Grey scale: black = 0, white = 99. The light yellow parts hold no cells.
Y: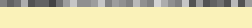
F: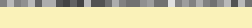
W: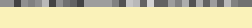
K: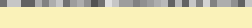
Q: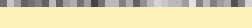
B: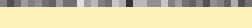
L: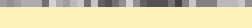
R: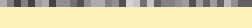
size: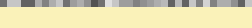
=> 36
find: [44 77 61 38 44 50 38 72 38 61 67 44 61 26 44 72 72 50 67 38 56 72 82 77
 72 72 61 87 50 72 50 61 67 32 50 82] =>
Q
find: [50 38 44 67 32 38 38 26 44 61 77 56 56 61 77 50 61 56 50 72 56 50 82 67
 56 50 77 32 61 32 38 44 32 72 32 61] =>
Y
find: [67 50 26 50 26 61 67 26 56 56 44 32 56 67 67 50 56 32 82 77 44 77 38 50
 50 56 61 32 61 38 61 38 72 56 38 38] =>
R

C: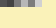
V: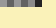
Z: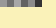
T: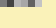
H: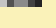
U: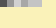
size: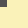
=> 1
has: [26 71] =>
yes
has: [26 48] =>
yes
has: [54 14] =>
yes
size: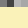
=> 4

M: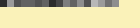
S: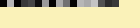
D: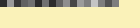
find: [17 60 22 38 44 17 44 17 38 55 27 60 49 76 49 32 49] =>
D
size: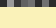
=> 8

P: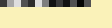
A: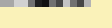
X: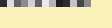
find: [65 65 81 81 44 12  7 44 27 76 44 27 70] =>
A
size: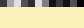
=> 12
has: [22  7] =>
yes
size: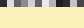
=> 12
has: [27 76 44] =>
yes
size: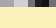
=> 8

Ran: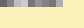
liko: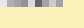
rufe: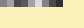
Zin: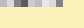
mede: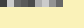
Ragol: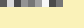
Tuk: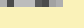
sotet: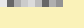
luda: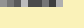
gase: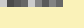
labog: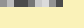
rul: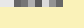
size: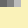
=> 3
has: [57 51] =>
yes
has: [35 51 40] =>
yes

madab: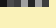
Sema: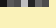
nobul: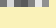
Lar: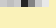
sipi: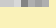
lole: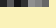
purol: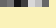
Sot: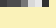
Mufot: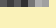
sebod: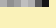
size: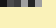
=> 6
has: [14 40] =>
yes
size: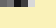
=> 5
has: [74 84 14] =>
no
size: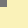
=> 1

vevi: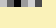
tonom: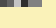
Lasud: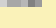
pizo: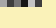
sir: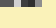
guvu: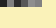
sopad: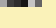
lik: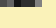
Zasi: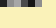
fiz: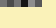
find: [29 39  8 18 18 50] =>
lik
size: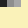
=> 3
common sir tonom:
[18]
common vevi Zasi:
[29]
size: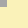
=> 1

